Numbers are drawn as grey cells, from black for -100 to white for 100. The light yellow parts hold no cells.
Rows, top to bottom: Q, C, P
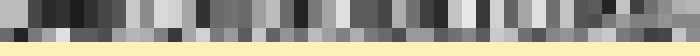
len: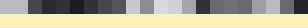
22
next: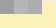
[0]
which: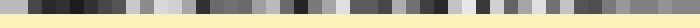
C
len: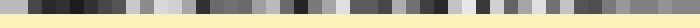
50

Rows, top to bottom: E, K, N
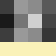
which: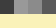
E
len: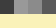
4

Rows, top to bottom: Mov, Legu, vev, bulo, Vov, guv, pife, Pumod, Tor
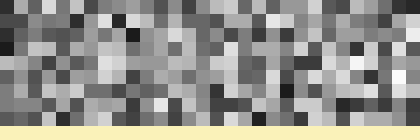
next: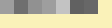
[70]
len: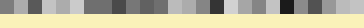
26
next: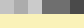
[-7]
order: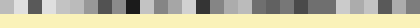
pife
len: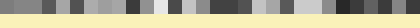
30
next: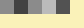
[70]
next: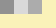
[70]

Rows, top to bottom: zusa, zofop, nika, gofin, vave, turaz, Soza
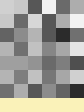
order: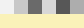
zofop
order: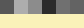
Soza
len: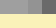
4
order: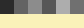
Soza
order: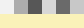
zofop
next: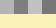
[31]
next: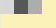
[90]

